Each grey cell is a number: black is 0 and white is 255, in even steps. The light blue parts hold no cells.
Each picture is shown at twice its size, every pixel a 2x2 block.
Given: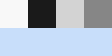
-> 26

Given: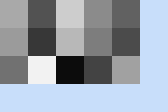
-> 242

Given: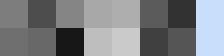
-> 104

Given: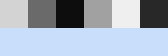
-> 106

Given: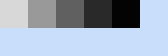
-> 153

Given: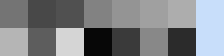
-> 93
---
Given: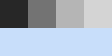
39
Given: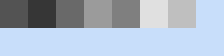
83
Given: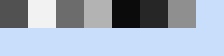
81
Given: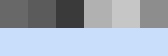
104
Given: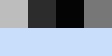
189
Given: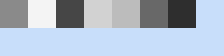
138
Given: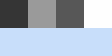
53
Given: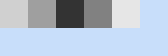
208
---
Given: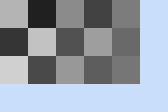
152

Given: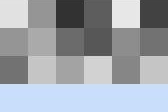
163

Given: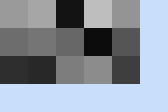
125

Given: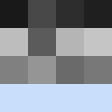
106

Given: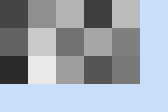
158

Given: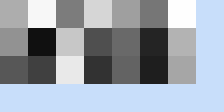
233
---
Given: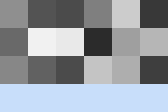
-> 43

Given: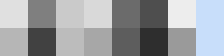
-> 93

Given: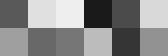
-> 188

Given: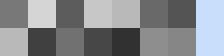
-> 49

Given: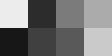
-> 64

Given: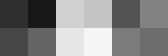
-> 245
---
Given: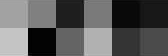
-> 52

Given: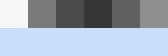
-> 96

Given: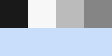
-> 187

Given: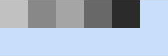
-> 104

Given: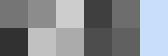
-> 77

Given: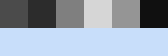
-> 149

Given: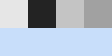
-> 196
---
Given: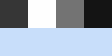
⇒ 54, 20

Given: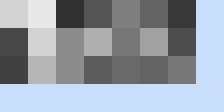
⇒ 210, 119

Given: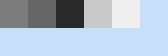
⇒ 124, 239

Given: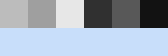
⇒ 188, 18

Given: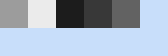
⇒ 156, 98

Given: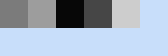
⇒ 123, 205

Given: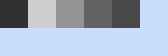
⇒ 49, 72

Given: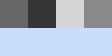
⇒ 102, 137
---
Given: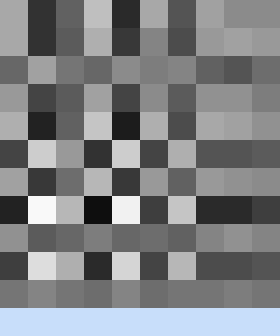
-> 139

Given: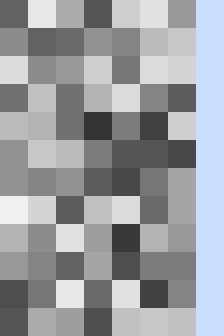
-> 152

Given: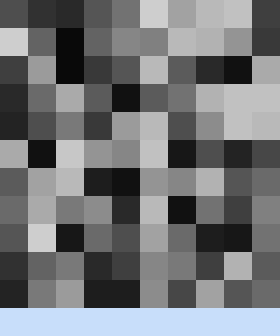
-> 63

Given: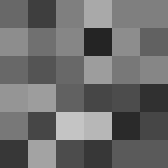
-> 127

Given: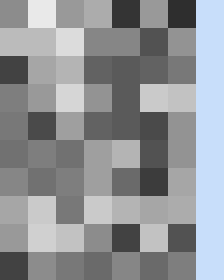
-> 46

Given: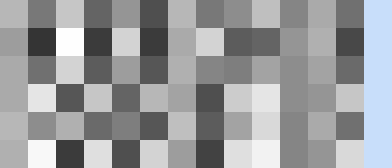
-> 112

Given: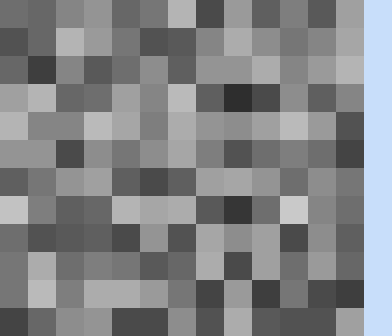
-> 160
